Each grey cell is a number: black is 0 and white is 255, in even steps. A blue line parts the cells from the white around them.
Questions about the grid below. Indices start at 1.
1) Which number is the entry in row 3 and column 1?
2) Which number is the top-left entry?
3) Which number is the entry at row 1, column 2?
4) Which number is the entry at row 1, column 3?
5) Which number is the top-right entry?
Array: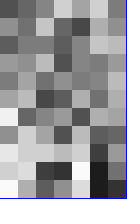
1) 93
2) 81
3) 102
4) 133
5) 124

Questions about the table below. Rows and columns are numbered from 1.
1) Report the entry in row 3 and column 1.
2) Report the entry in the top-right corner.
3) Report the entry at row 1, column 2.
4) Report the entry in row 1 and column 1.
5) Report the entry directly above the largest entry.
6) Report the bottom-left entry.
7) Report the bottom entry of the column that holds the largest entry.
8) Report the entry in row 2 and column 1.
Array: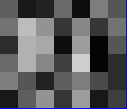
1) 44
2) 86
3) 24
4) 95
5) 157
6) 24
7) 157
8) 115

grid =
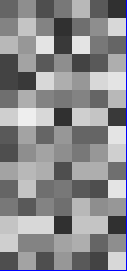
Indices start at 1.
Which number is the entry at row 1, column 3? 78
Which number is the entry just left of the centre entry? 101
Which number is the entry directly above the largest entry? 174
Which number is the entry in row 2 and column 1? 131
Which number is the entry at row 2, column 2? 196
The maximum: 238
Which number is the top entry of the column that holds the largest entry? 142
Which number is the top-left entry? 101
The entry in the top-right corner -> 48
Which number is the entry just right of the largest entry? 216
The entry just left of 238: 207
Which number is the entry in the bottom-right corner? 216
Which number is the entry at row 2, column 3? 131
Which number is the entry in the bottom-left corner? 78
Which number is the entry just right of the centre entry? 101
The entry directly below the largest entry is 163

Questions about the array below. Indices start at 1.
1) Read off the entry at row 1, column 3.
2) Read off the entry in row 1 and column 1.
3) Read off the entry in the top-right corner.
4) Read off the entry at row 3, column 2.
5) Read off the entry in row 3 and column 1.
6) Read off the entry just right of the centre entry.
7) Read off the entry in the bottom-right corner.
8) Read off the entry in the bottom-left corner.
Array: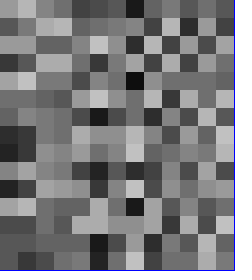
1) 132
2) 154
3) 87
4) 154
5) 154
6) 182
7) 121
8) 87

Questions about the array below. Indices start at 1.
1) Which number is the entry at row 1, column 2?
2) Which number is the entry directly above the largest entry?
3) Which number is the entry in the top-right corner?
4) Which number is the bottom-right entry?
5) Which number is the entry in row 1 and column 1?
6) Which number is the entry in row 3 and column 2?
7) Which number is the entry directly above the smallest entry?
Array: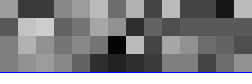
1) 58
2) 58
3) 186
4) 145
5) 155
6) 177
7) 145

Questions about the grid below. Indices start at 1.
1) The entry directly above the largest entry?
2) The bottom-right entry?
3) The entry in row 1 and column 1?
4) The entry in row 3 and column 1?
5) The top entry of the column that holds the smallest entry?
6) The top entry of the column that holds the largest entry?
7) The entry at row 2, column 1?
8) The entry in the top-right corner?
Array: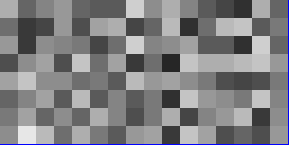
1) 162
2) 152
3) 174
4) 152
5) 174
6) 101
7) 110
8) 101

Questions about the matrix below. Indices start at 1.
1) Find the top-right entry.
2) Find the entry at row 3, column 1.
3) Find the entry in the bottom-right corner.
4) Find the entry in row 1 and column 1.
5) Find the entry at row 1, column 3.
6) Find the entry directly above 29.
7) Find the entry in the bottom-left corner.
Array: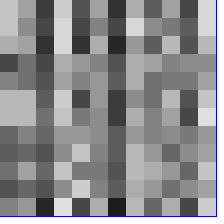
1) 215
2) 173
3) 204
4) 195
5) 60
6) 93
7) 130

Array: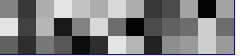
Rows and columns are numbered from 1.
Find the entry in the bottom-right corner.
153
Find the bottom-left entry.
97
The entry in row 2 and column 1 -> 228
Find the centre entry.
109
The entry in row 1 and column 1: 131
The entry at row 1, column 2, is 55
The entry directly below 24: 87
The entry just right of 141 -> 153
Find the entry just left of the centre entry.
216
